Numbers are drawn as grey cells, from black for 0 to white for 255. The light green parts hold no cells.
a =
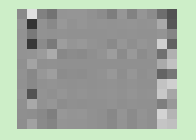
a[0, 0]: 138
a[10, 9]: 136
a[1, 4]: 152
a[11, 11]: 139
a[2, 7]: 145
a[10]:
[143, 142, 137, 127, 151, 148, 149, 145, 143, 136, 148, 139, 147, 143, 211, 180]
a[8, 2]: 147
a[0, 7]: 145
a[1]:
[149, 52, 146, 137, 152, 146, 149, 146, 147, 146, 147, 148, 146, 147, 170, 87]
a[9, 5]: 144
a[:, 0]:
[138, 149, 146, 147, 147, 144, 146, 145, 148, 144, 143, 142]
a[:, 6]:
[149, 149, 145, 152, 138, 144, 141, 145, 147, 143, 149, 147]
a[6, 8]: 146
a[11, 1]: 161
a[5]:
[144, 163, 144, 145, 144, 144, 144, 144, 144, 144, 144, 144, 144, 144, 170, 193]
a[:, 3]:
[115, 137, 145, 122, 171, 145, 158, 147, 144, 150, 127, 132]
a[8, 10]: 145
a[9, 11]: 145
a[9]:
[144, 168, 146, 150, 141, 144, 143, 144, 144, 146, 143, 145, 144, 144, 126, 152]
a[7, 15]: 207
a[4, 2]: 155
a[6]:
[146, 136, 151, 158, 140, 142, 141, 144, 146, 152, 142, 150, 143, 146, 100, 118]
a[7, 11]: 146
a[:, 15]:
[82, 87, 133, 97, 176, 193, 118, 207, 166, 152, 180, 191]
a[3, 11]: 143
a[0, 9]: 126
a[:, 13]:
[140, 147, 145, 146, 146, 144, 146, 144, 146, 144, 143, 143]
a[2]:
[146, 121, 146, 145, 146, 145, 145, 145, 145, 146, 145, 146, 145, 145, 148, 133]
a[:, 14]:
[110, 170, 148, 207, 112, 170, 100, 194, 200, 126, 211, 196]
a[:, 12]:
[149, 146, 145, 149, 140, 144, 143, 144, 145, 144, 147, 146]
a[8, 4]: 149

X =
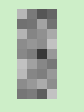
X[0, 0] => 183
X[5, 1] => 161
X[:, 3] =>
[101, 114, 169, 193, 152, 119, 152, 141, 194]
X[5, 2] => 135
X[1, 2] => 163
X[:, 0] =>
[183, 113, 180, 140, 136, 193, 185, 140, 118]

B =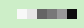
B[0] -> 248
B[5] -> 13
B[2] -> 101

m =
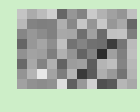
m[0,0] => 196
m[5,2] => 131
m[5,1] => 168
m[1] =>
[184, 131, 127, 129, 175, 136, 198, 149, 200, 151, 169, 103]
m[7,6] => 153
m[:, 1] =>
[171, 131, 151, 151, 162, 168, 180, 145]
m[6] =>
[148, 180, 231, 163, 125, 181, 58, 91, 174, 153, 116, 179]
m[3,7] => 113
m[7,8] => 80
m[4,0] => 145
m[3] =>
[101, 151, 165, 142, 192, 115, 132, 113, 110, 60, 117, 186]
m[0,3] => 207
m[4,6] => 100
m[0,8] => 178
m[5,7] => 93
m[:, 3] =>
[207, 129, 129, 142, 126, 177, 163, 145]
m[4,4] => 176
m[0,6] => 131
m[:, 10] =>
[149, 169, 195, 117, 128, 132, 116, 182]
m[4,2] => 158
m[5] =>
[105, 168, 131, 177, 99, 156, 160, 93, 180, 190, 132, 183]
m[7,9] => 89
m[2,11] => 126

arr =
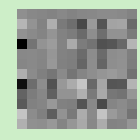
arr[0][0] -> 143
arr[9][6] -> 84
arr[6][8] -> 149
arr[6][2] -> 128
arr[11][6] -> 169
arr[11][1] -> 144
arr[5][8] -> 101
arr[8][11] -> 149
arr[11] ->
[176, 144, 142, 152, 132, 150, 169, 136, 172, 131, 133, 150]
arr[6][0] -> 174
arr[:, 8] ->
[139, 84, 110, 81, 107, 101, 149, 166, 169, 74, 195, 172]
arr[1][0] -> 181
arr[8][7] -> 122
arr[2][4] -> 130
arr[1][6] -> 72
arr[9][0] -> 90
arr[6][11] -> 114
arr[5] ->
[134, 137, 133, 152, 129, 126, 101, 141, 101, 142, 145, 125]
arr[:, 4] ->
[136, 122, 130, 131, 130, 129, 138, 152, 147, 129, 146, 132]
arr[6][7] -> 142
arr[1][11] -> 106
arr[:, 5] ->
[131, 110, 124, 170, 127, 126, 117, 171, 147, 127, 121, 150]
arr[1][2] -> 130
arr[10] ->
[196, 140, 128, 94, 146, 121, 172, 138, 195, 154, 141, 116]
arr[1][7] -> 154
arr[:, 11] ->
[131, 106, 122, 180, 127, 125, 114, 179, 149, 129, 116, 150]
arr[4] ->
[136, 137, 134, 150, 130, 127, 107, 140, 107, 141, 144, 127]
